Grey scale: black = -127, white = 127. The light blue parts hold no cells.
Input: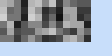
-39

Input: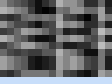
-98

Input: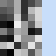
-13

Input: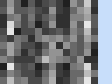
-66

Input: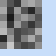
14

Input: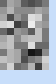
-6

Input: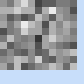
-20

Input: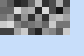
-63

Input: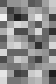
74
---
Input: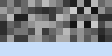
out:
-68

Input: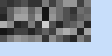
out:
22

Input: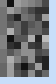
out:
-40

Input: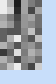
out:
108

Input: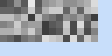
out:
-52

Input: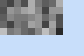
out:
7

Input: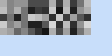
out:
-24
